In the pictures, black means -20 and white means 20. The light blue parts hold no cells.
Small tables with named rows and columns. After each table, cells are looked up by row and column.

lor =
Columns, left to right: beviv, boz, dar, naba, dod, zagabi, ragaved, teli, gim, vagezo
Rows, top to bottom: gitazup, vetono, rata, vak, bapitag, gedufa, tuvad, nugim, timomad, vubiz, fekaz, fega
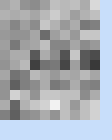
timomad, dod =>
7
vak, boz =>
3
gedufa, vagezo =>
-8
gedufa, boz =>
7
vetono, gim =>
8
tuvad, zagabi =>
-1
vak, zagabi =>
5
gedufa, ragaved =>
-7
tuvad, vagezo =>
-11
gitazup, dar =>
3
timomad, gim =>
1
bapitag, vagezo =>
4
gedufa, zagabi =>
2
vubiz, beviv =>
3
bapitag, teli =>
6
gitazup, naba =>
2
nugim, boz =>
-2
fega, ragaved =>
10
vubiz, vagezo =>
7
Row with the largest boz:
vubiz

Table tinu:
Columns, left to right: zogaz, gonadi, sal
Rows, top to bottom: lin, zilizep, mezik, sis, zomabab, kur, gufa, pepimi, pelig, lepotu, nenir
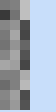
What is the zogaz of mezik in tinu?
1
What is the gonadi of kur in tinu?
6
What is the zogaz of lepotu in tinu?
1
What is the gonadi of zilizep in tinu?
-2
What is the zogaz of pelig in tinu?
-3
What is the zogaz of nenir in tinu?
0
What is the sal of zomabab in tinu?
-4
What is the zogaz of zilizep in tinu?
-11
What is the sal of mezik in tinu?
-8
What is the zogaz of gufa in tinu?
6
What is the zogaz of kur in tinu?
1
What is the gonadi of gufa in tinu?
5
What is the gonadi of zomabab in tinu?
3
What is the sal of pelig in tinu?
9
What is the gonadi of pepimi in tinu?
0
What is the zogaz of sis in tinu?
-1
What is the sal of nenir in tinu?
-7
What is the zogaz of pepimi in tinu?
0
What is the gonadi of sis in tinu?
6

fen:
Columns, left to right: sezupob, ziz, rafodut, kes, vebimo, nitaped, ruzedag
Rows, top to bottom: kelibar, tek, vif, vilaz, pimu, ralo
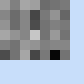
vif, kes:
-8
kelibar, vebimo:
-3
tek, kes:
-9
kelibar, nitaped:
-2
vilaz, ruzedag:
-2
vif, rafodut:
1
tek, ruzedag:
-4
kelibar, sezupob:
5
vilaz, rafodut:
1
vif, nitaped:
0
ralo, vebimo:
-1
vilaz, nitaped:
4
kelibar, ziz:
0
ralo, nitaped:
-19
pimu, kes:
3
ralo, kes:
-9
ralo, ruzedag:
-2
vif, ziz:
-3
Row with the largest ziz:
vilaz

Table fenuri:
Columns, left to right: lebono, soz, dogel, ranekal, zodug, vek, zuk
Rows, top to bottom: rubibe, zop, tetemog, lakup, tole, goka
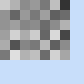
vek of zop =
-5
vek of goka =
13
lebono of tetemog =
3
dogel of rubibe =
2
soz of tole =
-7
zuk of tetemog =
8
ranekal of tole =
-1
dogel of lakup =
7
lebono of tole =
7
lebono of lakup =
5
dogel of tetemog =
1
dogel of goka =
8

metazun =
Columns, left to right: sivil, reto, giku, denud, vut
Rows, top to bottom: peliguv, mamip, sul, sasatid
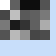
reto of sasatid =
9
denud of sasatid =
-9
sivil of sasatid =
-7
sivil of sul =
-1
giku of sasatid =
3
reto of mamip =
10
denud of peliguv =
-18
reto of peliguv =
-5
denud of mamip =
-5
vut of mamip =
-1
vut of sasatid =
-8
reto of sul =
-16
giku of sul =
-12
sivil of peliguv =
20
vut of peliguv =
-7
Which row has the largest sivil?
peliguv

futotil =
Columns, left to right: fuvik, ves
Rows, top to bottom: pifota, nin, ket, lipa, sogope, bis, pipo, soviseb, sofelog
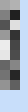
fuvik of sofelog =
3
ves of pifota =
8
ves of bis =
-8
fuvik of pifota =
6
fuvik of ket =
-7
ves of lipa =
-12
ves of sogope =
-9
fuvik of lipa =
4
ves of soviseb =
-14
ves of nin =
-15
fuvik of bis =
16

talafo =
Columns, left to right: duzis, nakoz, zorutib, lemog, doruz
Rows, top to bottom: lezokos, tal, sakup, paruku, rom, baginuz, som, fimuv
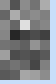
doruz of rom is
-2
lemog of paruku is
-8
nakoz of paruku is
-14
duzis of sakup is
2
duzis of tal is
-4
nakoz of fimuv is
-5
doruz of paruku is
-10
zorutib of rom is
-5

